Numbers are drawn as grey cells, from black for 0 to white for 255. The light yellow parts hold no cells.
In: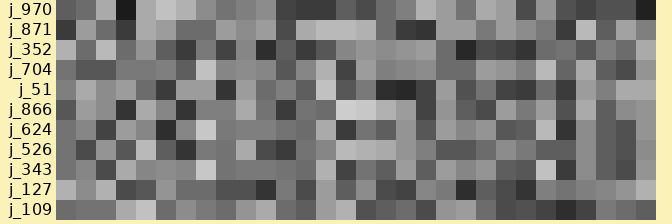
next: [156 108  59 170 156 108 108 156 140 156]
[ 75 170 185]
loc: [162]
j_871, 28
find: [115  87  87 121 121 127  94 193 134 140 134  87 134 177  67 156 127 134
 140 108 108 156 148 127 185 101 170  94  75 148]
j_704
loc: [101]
j_704, 25

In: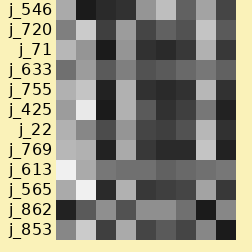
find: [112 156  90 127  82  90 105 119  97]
j_633
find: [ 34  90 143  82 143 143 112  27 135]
j_862
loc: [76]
j_22, 2
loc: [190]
j_546, 5
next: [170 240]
[ 42 177  56]
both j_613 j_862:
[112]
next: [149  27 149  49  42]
[ 56 177  56]

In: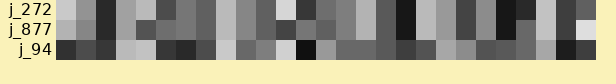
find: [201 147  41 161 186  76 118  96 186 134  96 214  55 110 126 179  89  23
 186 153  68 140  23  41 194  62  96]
j_272
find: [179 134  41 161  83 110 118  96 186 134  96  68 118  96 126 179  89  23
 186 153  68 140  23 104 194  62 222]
j_877
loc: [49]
j_94, 0

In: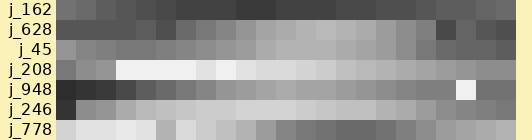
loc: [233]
j_778, 3
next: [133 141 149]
[156 171 179]
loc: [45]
j_948, 0
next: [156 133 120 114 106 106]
[114 127 141]
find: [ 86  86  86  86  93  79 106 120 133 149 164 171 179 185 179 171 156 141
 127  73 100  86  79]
j_628

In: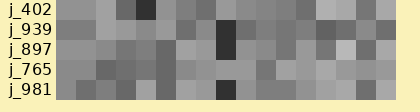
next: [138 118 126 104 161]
[153  49 146]
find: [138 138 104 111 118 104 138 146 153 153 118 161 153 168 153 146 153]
j_765
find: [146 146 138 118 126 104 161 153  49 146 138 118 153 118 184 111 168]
j_897
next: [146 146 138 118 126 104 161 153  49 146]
[138 118 153]
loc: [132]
j_402, 10
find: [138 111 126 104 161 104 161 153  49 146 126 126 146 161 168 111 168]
j_981

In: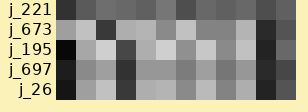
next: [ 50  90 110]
[104  96 118]
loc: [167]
j_195, 1
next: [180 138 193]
[131 131 180]
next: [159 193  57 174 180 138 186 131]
[174  35  84]

